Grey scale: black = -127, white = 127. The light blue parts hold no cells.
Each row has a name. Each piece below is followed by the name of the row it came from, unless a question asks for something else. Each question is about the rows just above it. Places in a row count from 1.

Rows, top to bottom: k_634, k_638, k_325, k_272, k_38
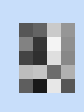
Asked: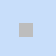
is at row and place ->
k_272, 1
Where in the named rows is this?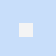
k_638, 3
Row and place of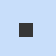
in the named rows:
k_638, 2

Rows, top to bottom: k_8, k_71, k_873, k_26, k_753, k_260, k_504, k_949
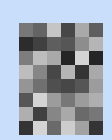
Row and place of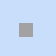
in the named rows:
k_949, 5
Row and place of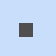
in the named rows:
k_753, 3
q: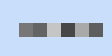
k_8

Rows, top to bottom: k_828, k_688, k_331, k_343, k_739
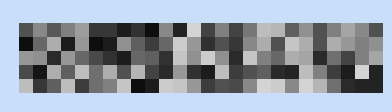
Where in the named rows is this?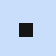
k_343, 2
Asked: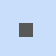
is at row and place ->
k_828, 3
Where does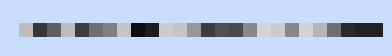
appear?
k_739
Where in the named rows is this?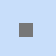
k_828, 17
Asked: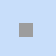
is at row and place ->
k_828, 5

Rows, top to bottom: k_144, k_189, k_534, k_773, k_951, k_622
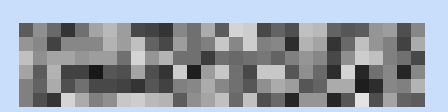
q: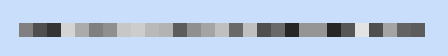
k_622
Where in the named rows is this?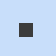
k_534, 14
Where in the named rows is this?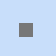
k_534, 18

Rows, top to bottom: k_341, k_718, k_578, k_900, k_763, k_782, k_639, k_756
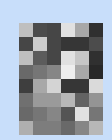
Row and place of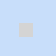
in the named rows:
k_763, 3
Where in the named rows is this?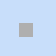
k_756, 1
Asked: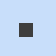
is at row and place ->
k_763, 1
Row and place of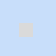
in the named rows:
k_763, 6

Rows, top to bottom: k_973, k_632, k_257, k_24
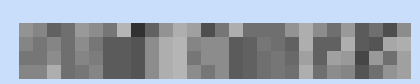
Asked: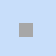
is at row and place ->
k_632, 27
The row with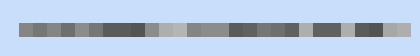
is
k_632
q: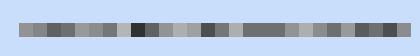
k_973
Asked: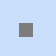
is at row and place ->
k_257, 6
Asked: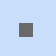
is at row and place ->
k_257, 20

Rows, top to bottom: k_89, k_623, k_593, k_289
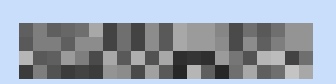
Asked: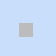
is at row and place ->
k_593, 19
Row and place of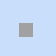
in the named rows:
k_289, 10
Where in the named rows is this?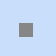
k_89, 15
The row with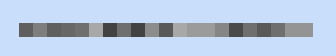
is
k_89
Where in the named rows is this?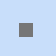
k_593, 16
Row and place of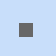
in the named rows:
k_89, 4

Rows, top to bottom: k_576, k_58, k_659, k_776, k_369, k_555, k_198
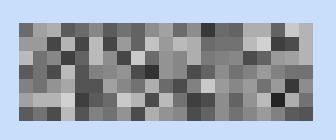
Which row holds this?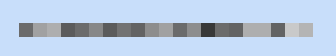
k_576
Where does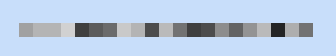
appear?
k_555
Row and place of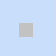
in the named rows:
k_58, 10
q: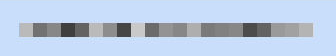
k_659
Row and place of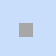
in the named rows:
k_369, 4
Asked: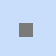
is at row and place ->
k_659, 14

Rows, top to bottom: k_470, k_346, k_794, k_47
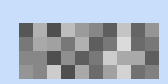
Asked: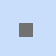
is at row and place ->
k_47, 9
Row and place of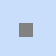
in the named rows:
k_47, 10
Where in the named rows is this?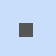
k_470, 1
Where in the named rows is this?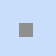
k_794, 4

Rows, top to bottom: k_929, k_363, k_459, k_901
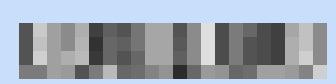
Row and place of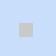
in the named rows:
k_929, 2
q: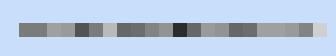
k_901
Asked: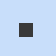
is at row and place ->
k_459, 6
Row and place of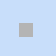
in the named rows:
k_363, 5
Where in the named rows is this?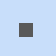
k_363, 12

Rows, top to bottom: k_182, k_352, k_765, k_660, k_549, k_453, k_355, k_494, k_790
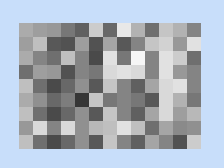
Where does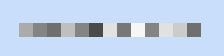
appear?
k_765
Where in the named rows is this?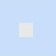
k_182, 8
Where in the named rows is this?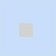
k_352, 11
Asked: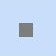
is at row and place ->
k_453, 4
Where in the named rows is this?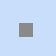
k_494, 12

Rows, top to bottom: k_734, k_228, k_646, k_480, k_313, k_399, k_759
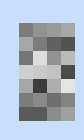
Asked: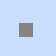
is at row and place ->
k_399, 4
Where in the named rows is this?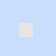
k_313, 4
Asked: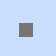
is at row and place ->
k_646, 1
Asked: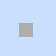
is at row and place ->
k_313, 3

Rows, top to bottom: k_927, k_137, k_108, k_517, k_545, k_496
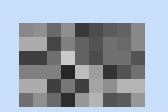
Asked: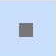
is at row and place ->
k_545, 4
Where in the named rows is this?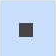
k_137, 3

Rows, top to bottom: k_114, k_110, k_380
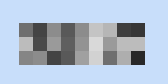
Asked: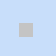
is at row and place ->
k_114, 6
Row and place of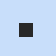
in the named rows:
k_380, 9
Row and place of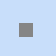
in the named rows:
k_380, 1
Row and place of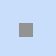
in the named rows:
k_110, 5
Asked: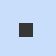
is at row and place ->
k_114, 9
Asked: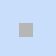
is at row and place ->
k_114, 7
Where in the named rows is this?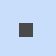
k_110, 2

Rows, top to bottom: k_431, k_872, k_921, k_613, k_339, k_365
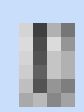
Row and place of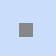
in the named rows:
k_365, 3
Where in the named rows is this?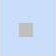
k_339, 1
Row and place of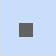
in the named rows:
k_613, 2
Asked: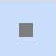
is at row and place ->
k_339, 4
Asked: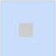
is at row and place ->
k_613, 1

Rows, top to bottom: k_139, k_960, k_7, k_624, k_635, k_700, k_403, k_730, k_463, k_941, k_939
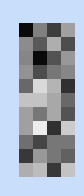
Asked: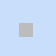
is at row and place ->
k_939, 2
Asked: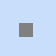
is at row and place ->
k_139, 2
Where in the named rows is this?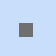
k_463, 1

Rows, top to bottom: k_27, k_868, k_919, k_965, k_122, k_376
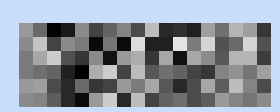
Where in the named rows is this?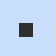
k_27, 12
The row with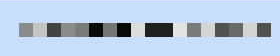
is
k_868
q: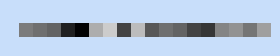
k_965
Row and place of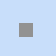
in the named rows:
k_965, 16
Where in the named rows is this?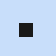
k_27, 4
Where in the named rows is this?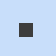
k_919, 18

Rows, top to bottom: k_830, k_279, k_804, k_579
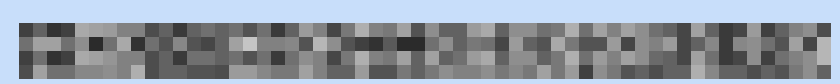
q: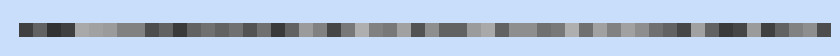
k_830
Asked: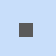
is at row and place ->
k_279, 27
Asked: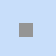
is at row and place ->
k_804, 7
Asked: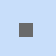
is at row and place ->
k_804, 46

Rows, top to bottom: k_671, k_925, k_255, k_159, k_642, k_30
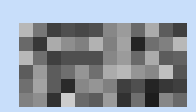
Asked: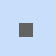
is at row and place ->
k_255, 12
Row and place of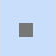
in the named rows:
k_671, 2
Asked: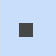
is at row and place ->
k_671, 5

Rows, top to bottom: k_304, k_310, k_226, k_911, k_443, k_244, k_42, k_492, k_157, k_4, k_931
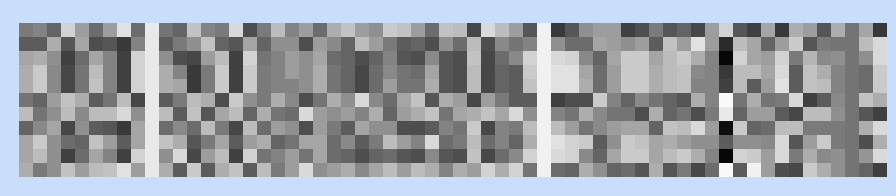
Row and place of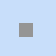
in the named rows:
k_4, 61
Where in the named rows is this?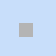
k_226, 57

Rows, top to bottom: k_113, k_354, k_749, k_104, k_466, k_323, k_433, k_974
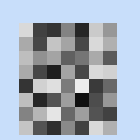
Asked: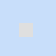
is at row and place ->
k_466, 3
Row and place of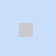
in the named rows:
k_113, 6

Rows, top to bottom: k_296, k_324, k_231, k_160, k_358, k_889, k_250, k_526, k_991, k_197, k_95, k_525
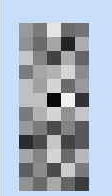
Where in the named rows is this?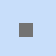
k_296, 5
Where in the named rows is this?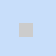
k_95, 4

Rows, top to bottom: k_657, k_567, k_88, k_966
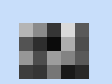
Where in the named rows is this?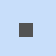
k_567, 1
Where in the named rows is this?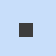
k_966, 1
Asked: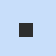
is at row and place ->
k_567, 2
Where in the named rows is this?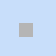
k_657, 1
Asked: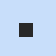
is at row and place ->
k_966, 5

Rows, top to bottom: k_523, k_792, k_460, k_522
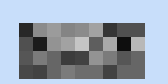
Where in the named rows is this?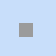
k_523, 3
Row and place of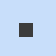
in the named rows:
k_460, 4
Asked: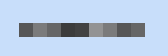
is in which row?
k_460
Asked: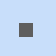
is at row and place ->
k_792, 6

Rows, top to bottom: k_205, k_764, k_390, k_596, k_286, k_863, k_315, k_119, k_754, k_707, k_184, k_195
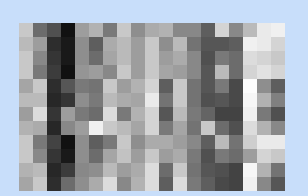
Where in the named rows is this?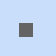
k_315, 14
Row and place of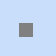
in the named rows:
k_863, 19
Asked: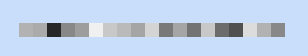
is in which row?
k_119
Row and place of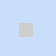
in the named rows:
k_754, 17
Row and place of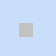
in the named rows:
k_707, 8
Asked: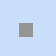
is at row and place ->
k_596, 5
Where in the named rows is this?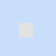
k_596, 18

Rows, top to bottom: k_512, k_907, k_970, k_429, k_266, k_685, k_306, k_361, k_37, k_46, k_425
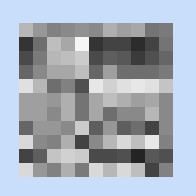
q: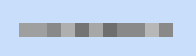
k_306
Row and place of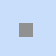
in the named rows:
k_512, 5
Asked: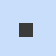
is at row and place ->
k_970, 9

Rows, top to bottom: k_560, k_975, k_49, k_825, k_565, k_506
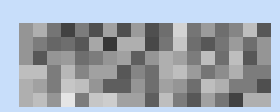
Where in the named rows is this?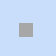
k_975, 6
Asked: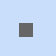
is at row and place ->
k_975, 3
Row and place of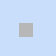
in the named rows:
k_825, 4
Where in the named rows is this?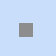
k_825, 15
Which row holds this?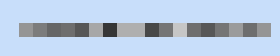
k_975
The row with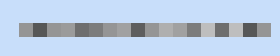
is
k_49

